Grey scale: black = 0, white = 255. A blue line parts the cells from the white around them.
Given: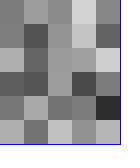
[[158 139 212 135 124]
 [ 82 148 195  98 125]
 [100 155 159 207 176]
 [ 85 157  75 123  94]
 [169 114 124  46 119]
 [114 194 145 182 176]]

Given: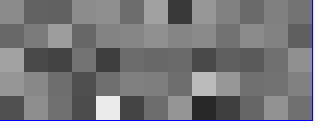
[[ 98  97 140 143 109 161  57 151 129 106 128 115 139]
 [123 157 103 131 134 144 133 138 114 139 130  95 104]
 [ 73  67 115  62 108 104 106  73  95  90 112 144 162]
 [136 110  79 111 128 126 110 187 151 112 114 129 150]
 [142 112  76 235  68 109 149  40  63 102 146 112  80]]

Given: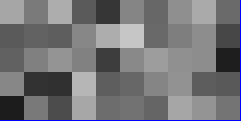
[[122 173  90  54 133 103 143 170 106 166]
 [ 98  94 135 173 198 105 126 141  71  90]
 [128 148 129  61 137 157 144 141  30  97]
 [ 50  48 182  94 103 133 146  93  89 135]
 [121  76 167 109 114 101 166 148 116  28]]

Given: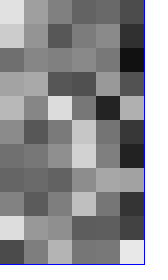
[[159 128  99 105  76 225]
 [148  87 124 138  48 204]
 [134 128 137 120  17 111]
 [169  86  80 153  82 163]
 [134 220 119  35 176 184]
 [ 87 122 198 116  55 139]
 [119 143 210 127  34 112]
 [106  98 141 167 162 101]
 [ 91 126 191 118  52 130]
 [152 143  93  94  66 221]
 [126 180 118 120 232  75]]

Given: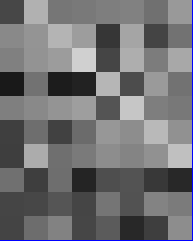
[[177 118 121 126 129 112 153  71]
 [148 180 157  54 165  68 114 137]
 [147 156 208  69 174 124 168 128]
 [114  28  34 182  76 154 114  25]
 [137 148 158  84 198 126 120 127]
 [110  65 107 151 141 185 145  63]
 [172 111 122 141 132 145 192  62]
 [ 62 110  36  78  83  56  40 112]
 [ 71  85  69 117  82 131 123  69]
 [109 130  70  91  40  62 141  68]]

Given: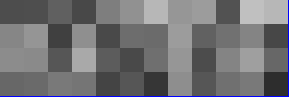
[[ 78  96  72 126 145 183 150 156  82 192 183  77]
 [149  64 143  73 109 107 156  97 113 132  71 134]
 [138  86 169  92  73 111 150  76 132 159 103 140]
 [106 121 117  68  86  54 142  86 112 121  45 103]]

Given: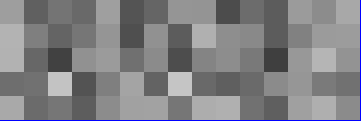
[[ 96 116 105 159  84 101 149 148  76 108  92 155 140 168 158]
 [127 100 118 149  79 145  92 176 142 137  92 129 155 156 179]
 [103  65 145 155 112 139  77 132 141 121  63 152 181 147 178]
 [113 195  83 127 164  99 197 105  95 106 139 150 122 113 110]
 [107 118  93 140 161 162 118 173 176 113  95 160 175 139 169]]
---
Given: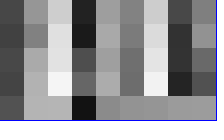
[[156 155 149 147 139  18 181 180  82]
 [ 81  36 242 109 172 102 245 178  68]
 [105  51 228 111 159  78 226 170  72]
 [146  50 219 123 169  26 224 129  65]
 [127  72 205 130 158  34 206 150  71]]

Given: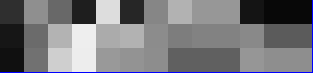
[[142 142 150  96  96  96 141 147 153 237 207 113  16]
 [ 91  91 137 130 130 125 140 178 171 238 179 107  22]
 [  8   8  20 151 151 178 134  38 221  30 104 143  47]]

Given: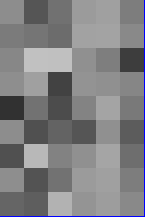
[[137 157 148 178  94 101]
 [125 160 155 114  83 142]
 [110 165 144 130 184  80]
 [ 92 144  85  99  80 141]
 [121 164 131  76 114  49]
 [134 144 147  66 160 142]
 [ 61 126 144 192 193 135]
 [137 163 162 108 117 123]
 [125 160 155 113  85 141]]

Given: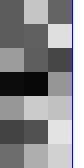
[[209 174 109]
 [227  81  67]
 [193 203 151]
 [150   8  12]
 [ 70  94 156]
 [223  96  92]
 [100 197  92]]

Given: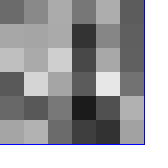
[[162  50  62 107 178 165]
 [177  80  27 120  88 104]
 [114 231  91 165 213  89]
 [ 96 168  72 207 170 191]
 [ 95 134  51 170 165 167]
 [ 92 173 119 171 137 107]]

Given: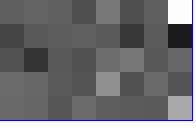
[[169  90  91  94 107  86 102 105]
 [ 84 106  81 144  84  90 103 107]
 [103  88 119 109  81  89  52  82]
 [ 27  91  56  90  96  93  89  69]
 [253  95  79 120  79  96 100  95]]

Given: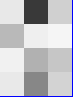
[[211 135 233]
 [198 177 241]
 [245 239 185]
 [208  57 232]]
